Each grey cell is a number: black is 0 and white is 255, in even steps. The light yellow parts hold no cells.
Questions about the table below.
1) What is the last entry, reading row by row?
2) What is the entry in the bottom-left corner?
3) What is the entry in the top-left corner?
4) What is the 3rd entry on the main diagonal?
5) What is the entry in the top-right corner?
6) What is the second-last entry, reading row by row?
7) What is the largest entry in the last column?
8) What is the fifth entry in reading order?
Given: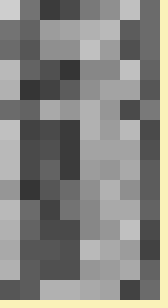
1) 107
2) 86
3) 206
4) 143
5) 107
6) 66
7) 121
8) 121

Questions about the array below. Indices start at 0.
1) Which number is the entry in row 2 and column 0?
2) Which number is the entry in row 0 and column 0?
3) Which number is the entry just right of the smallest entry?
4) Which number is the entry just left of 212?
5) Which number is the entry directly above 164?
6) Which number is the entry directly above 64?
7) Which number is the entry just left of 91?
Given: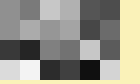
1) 57
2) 144
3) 212
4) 16
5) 177
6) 114
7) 199

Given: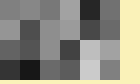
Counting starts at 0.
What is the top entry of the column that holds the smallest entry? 135
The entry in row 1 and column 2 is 142
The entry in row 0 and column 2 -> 120
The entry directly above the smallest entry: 84
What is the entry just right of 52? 23
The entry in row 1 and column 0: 149
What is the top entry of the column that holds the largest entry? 38

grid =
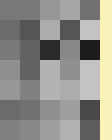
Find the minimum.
28
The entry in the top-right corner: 113
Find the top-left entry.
121
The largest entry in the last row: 179
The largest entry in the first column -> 151
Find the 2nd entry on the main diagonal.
85
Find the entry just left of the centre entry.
99
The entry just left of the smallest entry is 136
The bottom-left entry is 129
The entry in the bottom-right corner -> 93

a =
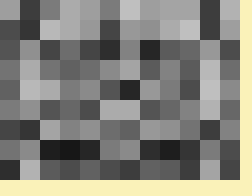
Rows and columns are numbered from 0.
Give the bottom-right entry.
69
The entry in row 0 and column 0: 158
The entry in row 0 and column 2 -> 123
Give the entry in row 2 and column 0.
84
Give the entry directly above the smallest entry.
130
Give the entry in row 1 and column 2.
184
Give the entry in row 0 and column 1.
61
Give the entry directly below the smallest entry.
76
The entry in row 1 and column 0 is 76
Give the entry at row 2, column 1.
144
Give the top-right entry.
178
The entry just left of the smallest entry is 30
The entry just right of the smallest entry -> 38
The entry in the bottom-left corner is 46
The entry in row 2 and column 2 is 69

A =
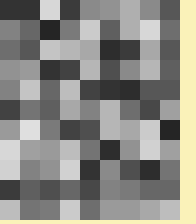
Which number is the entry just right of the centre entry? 182
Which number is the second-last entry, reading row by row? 168
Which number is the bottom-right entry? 189
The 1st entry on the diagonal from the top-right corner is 87
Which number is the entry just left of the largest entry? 154
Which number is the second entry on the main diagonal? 103
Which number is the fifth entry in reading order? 138
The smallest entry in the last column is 37
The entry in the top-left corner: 51
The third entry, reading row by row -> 215
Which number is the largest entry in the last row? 203
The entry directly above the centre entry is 66
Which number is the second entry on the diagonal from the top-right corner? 215
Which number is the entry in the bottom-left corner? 189
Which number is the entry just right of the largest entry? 122
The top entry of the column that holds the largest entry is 51
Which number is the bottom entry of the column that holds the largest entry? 116
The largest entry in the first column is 215
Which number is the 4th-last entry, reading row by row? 154
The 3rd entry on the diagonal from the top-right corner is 59
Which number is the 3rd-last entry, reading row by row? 154

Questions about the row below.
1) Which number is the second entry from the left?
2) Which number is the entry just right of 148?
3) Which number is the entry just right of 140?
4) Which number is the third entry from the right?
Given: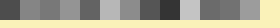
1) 133
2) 99
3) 85
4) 107
